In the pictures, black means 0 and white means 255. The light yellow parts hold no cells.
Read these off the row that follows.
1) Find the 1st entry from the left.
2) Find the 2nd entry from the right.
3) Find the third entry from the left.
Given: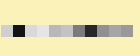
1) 207
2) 165
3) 217

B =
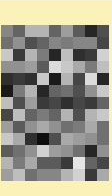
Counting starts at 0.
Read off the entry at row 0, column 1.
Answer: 100
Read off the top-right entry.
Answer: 79
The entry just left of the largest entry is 58
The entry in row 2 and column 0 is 200
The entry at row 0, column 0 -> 134
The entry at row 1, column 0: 112
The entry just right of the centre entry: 47
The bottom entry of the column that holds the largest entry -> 209
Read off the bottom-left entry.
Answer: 157
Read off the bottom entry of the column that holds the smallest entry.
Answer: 134
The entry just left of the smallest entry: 47
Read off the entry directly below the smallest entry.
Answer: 209
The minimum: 14
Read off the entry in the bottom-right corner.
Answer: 169
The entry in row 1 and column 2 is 79
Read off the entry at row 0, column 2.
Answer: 180
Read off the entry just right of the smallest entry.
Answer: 79
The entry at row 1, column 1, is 145
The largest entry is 229
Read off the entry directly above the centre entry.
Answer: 100
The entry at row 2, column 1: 58
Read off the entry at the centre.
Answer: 70
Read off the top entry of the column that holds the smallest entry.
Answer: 180
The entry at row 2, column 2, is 180

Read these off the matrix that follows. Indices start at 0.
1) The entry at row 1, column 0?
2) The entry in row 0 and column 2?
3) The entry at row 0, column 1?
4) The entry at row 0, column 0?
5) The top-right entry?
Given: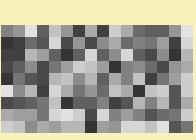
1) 52
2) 226
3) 149
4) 129
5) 226

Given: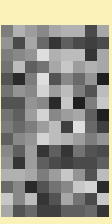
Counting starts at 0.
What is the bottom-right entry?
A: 53
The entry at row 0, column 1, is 177
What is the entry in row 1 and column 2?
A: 167
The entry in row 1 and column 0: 148
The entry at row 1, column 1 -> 74
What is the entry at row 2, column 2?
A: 148
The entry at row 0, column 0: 125
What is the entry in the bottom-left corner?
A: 167
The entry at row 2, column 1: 136
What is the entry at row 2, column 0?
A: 125
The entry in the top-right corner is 167
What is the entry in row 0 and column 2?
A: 157
